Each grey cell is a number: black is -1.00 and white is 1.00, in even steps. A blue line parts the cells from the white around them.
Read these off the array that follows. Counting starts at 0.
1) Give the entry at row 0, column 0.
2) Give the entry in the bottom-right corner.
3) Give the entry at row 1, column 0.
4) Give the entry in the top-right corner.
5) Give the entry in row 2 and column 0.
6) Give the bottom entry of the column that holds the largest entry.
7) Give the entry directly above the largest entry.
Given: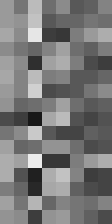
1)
0.21
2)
-0.41
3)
0.21
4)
0.03
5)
0.31
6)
-0.52
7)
-0.14

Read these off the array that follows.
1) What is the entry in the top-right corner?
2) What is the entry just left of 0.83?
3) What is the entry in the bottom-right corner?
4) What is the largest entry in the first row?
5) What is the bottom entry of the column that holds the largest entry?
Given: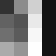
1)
-0.85
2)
-0.35
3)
-0.85
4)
0.63
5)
0.99

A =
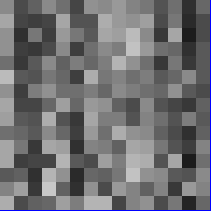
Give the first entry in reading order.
0.08
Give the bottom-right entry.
-0.19
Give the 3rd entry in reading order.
-0.24
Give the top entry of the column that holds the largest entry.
0.08
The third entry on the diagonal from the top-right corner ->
0.30
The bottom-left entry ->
0.36
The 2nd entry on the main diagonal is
-0.46
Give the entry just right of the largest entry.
-0.24
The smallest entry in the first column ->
-0.30
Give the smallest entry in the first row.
-0.62
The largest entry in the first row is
0.20
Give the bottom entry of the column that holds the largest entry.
-0.19
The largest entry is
0.57
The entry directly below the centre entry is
-0.02
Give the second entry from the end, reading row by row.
-0.72
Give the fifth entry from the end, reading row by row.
0.14
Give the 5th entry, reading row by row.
-0.13
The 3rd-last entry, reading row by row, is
-0.07
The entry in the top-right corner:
-0.19
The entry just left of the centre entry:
0.20
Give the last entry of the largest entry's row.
0.03

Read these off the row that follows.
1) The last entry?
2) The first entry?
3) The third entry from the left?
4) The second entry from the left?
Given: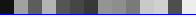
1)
0.86
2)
-0.86
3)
-0.27
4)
0.26

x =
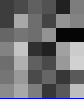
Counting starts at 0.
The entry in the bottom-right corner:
0.49
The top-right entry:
-0.02
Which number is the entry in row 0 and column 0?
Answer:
-0.52
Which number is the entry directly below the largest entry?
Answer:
-0.30
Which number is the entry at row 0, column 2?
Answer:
-0.25
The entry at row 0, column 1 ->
-0.42
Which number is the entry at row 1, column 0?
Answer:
-0.52
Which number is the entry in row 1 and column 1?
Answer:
0.32

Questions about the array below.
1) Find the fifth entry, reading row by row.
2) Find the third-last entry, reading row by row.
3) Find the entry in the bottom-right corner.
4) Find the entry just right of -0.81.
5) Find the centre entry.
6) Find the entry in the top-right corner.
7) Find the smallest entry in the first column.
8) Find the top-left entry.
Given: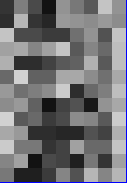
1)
0.15
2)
0.43
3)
0.43
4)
0.15
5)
0.59
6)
0.15
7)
-0.65
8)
-0.59

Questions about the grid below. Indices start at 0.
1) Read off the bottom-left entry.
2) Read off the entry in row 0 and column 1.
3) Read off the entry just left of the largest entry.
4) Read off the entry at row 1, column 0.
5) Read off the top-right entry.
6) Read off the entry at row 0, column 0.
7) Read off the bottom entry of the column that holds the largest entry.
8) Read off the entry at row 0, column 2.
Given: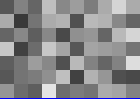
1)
0.18
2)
0.02
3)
-0.26
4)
0.34
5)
0.34
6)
-0.32
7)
0.79
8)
-0.21

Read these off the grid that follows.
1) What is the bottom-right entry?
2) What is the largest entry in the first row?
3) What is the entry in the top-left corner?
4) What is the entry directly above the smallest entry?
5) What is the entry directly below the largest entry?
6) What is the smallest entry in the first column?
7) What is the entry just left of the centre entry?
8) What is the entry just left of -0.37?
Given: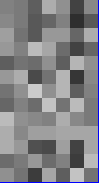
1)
-0.10
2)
0.36
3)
0.01
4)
-0.48
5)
-0.15
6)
-0.26
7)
0.59
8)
0.19

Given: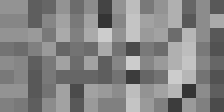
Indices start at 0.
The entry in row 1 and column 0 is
0.05
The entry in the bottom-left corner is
0.00
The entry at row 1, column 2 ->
-0.26
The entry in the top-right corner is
-0.31
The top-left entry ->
0.15
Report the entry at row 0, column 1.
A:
0.15
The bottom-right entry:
-0.41
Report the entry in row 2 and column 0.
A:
0.15
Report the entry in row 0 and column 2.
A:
-0.26
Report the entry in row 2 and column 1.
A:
0.15
